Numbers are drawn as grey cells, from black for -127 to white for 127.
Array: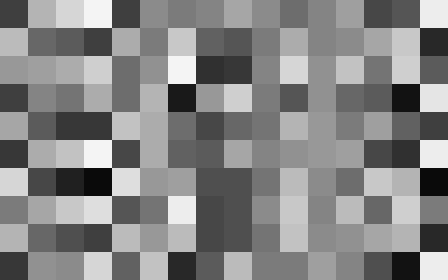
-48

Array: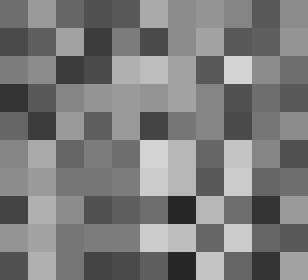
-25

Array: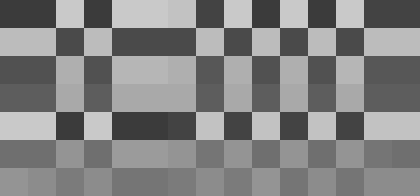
-10

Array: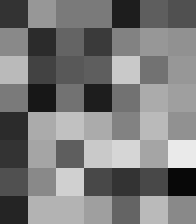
-27

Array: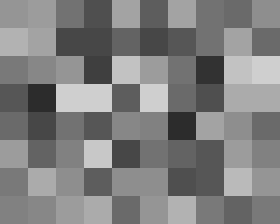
-6
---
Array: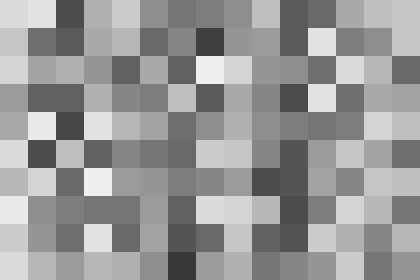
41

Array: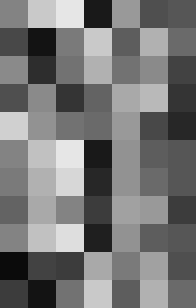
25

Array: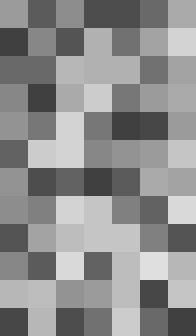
-50

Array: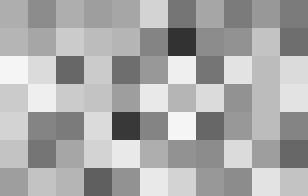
-4

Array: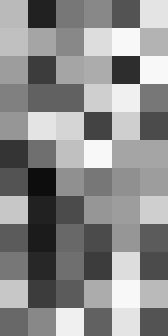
8
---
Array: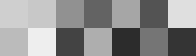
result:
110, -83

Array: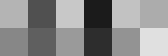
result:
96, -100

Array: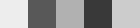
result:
109, -70

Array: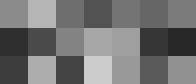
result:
76, -87

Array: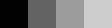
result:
77, -125

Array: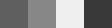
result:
112, -70

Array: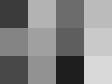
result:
89, -97
